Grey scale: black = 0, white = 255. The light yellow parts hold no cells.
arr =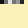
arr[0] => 18
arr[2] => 226

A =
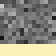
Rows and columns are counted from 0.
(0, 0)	78
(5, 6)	100
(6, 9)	68
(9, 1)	125
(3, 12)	114
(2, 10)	113
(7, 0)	98
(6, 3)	123
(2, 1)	138
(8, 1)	121
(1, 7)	125
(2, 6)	43
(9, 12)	98
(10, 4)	71
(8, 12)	125
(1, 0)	201
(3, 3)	173
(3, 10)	126
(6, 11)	117
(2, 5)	102
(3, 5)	111
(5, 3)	148
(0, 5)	156
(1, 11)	73
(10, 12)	131
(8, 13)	52
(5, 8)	72
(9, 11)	143
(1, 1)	104
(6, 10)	98
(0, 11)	162
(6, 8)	88
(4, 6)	106
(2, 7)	101
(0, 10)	144

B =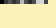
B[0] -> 3
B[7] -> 43
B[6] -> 78
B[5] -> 185

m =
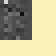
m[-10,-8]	76
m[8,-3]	66
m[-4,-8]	84
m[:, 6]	[68, 75, 70, 89, 79, 69, 80, 74, 79, 72]
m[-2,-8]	69
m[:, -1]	[77, 76, 75, 76, 75, 77, 77, 77, 75, 77]
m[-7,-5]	98
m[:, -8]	[76, 61, 73, 75, 81, 79, 84, 74, 69, 69]
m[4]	[81, 117, 91, 76, 75, 81, 79, 75]
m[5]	[79, 99, 91, 79, 102, 71, 69, 77]
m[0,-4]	81
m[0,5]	70
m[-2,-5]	77
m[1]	[61, 51, 73, 62, 92, 79, 75, 76]
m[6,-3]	96
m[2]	[73, 99, 35, 80, 53, 70, 70, 75]
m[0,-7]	215

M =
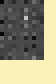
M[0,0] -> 6
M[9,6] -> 36
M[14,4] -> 73
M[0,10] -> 49
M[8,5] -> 86
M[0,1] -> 77
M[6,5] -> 60
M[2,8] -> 61
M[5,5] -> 82
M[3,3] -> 79
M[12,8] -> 73
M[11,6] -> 66
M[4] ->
[80, 56, 84, 88, 74, 62, 196, 68, 60, 53, 50]
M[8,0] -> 8
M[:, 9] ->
[77, 73, 70, 64, 53, 78, 70, 73, 70, 68, 74, 68, 69, 63, 77]
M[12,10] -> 70
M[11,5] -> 77
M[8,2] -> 65
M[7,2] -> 76
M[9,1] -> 67
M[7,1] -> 73
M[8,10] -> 63
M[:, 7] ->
[65, 73, 79, 65, 68, 66, 79, 74, 67, 71, 74, 71, 69, 73, 76]
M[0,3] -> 44
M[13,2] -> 92
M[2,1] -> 69
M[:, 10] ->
[49, 74, 80, 69, 50, 49, 79, 74, 63, 71, 74, 73, 70, 62, 71]
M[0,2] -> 64
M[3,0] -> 86
